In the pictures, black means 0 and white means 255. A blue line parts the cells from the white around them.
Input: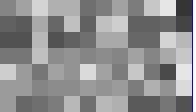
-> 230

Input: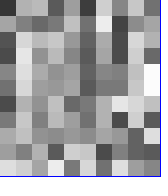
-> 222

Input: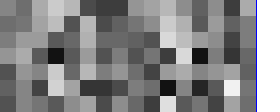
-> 97

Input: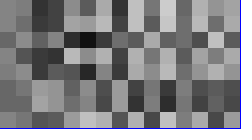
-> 78

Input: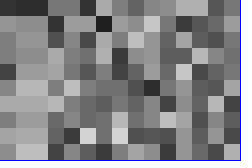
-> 93
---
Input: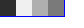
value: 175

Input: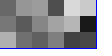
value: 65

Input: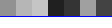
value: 160

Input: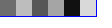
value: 17

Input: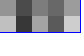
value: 90

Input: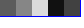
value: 17

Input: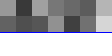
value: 113

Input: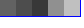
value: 144
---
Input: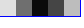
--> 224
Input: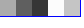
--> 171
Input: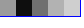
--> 155
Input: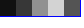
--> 17
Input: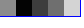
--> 140
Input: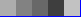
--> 173
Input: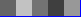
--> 101
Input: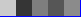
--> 203
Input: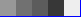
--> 152
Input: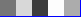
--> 118
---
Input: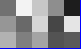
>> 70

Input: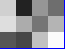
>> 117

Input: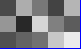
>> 128

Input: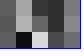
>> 48

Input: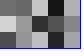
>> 83

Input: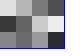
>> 203

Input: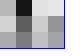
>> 204
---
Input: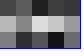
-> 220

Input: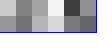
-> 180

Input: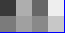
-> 137

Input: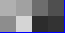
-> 44

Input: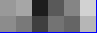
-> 63

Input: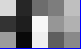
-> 247

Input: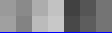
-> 187

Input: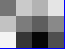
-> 94

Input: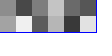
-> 92
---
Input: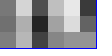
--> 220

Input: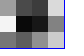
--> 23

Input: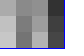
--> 157

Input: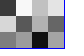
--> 178

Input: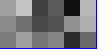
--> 146

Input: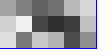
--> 61

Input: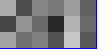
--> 178

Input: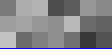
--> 106

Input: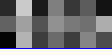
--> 112

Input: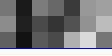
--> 145
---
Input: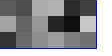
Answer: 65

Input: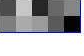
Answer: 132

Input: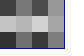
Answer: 150

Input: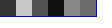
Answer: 108

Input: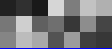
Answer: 176

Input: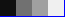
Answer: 240

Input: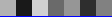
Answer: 129

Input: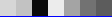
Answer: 92

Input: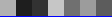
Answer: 92
